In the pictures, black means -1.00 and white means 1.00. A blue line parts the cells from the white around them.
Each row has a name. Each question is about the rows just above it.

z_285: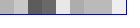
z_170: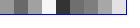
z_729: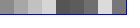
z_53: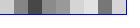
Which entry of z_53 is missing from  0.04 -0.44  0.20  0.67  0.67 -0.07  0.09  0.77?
0.62
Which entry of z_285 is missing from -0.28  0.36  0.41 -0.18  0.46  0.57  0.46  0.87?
0.82

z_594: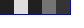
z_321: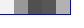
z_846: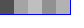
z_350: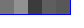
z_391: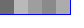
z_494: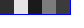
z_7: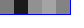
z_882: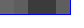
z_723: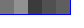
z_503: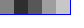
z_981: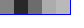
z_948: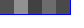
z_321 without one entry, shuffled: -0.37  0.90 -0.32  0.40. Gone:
0.19
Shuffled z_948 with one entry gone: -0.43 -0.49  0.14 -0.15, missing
-0.37
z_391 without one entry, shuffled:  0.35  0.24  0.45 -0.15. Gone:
0.08
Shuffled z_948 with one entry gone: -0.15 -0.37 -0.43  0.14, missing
-0.49
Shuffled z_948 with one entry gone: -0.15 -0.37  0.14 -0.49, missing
-0.43
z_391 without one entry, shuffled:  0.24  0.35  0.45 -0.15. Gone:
0.08

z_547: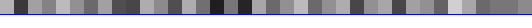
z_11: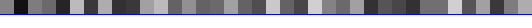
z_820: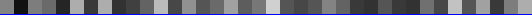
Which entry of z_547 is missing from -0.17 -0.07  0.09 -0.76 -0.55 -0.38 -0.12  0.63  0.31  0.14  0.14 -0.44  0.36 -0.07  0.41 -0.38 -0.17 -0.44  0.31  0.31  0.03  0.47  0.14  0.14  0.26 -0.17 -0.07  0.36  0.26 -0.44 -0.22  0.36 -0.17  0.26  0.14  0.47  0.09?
-0.71
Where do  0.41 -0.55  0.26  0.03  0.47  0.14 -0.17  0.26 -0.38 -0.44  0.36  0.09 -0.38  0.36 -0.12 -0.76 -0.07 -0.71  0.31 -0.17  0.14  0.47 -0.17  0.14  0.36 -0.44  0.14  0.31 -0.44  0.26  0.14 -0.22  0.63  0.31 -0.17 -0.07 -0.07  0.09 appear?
z_547
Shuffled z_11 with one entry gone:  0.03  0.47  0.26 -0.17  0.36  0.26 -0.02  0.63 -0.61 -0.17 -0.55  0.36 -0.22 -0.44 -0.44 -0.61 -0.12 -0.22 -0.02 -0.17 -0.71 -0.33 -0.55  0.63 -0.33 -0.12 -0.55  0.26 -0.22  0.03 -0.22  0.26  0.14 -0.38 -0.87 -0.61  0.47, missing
0.58
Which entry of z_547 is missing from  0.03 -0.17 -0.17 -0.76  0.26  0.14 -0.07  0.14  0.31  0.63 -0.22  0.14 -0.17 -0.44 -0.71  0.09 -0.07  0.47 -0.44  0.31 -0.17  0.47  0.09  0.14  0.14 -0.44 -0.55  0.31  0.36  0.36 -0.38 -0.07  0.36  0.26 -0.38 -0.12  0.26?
0.41
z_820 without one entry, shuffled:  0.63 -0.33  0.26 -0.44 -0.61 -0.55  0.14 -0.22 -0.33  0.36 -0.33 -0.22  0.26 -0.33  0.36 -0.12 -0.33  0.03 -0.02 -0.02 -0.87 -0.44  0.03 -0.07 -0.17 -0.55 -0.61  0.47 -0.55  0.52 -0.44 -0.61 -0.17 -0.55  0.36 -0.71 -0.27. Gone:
-0.50
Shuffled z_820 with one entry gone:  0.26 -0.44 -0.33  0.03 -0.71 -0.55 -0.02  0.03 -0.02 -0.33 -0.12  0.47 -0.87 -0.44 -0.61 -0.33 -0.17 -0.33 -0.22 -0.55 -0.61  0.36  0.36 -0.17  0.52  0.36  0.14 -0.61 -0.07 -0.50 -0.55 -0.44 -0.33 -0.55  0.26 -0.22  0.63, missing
-0.27

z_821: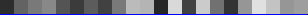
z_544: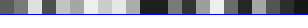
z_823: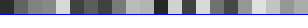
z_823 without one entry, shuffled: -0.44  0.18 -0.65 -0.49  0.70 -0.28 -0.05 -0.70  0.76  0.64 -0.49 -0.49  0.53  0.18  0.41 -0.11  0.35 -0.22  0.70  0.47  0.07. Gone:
0.01
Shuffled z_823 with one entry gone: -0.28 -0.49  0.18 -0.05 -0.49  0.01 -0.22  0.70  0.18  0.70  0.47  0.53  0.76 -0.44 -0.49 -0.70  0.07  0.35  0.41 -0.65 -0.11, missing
0.64
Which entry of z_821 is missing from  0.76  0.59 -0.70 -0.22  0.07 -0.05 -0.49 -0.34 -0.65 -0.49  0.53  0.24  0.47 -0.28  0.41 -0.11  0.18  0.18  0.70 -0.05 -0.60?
-0.54

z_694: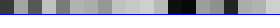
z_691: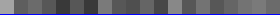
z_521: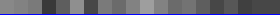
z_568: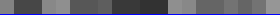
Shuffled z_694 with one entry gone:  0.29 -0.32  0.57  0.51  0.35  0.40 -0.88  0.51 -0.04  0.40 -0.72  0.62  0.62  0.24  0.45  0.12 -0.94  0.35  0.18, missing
-0.55
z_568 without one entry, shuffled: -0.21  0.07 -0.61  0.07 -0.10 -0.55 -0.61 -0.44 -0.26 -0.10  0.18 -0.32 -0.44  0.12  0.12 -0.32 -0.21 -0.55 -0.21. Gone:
0.02
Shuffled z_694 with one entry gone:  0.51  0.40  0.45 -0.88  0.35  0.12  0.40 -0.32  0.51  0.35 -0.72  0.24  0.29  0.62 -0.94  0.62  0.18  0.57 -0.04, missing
-0.55
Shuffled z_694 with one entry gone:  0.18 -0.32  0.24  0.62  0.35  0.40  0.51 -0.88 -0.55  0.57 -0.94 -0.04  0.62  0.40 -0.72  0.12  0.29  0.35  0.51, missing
0.45
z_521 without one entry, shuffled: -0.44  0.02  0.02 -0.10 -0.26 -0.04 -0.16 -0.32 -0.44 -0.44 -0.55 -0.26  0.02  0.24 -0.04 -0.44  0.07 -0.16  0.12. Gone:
-0.50
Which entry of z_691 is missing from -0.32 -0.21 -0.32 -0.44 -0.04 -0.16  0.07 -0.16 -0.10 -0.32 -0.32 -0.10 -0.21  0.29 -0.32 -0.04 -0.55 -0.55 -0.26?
-0.38

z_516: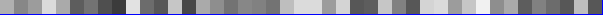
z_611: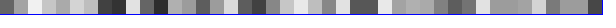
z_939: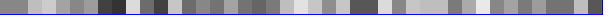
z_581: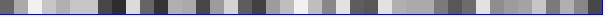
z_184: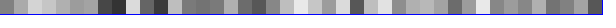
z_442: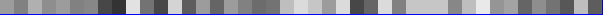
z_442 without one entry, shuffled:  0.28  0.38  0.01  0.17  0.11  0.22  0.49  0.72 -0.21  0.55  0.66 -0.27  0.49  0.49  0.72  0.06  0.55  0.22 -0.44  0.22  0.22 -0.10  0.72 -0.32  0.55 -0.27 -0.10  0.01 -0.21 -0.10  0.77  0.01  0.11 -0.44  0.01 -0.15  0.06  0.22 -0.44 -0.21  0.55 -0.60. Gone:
0.83
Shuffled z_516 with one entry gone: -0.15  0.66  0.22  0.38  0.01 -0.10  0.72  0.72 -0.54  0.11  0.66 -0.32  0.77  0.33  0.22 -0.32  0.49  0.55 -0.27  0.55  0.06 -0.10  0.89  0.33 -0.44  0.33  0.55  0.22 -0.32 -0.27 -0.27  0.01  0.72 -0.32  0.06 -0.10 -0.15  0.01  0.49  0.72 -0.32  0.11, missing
-0.38
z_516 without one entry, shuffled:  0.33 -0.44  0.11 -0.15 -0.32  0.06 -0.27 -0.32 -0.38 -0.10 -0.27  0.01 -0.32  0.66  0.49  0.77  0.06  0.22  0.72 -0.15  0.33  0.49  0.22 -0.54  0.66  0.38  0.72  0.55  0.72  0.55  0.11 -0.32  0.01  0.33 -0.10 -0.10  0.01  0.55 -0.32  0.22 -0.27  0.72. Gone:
0.89
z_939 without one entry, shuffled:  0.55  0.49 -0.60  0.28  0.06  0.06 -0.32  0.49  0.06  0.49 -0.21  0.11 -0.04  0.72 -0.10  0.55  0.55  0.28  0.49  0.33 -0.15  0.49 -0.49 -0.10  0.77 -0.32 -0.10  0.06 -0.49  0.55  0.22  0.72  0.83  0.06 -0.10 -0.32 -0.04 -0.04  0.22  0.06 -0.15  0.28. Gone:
0.60
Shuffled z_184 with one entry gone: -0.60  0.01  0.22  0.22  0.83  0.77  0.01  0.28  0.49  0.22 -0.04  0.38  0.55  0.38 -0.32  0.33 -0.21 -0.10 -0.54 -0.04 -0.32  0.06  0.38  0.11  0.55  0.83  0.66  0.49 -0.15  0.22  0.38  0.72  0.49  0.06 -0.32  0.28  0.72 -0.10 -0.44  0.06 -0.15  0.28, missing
0.44
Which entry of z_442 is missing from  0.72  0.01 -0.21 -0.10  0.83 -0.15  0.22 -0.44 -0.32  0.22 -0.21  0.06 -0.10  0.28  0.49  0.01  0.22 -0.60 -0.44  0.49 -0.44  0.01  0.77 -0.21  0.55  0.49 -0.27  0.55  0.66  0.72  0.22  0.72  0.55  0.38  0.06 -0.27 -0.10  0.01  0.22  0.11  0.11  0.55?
0.17

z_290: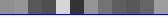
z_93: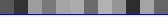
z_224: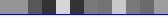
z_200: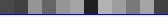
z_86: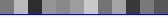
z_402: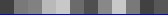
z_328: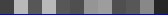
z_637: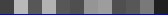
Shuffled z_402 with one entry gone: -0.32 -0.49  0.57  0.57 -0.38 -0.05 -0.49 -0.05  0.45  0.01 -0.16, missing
0.07
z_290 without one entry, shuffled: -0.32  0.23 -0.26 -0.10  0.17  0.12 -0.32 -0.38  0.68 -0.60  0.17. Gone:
-0.21
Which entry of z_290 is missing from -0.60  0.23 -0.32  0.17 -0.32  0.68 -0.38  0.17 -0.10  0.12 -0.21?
-0.26
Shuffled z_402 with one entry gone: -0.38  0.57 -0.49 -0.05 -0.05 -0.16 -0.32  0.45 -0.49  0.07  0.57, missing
0.01
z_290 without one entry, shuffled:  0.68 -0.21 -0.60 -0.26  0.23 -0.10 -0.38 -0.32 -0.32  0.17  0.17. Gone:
0.12
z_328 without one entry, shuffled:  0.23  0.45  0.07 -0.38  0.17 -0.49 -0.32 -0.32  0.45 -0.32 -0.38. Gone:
-0.70
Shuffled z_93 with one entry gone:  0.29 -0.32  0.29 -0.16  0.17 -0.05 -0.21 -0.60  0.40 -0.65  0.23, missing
0.34

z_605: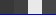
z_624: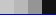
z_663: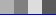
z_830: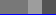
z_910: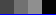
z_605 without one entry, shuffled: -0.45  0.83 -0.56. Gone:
-0.50
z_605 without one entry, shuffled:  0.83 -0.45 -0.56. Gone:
-0.50
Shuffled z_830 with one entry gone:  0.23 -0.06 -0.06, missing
-0.34

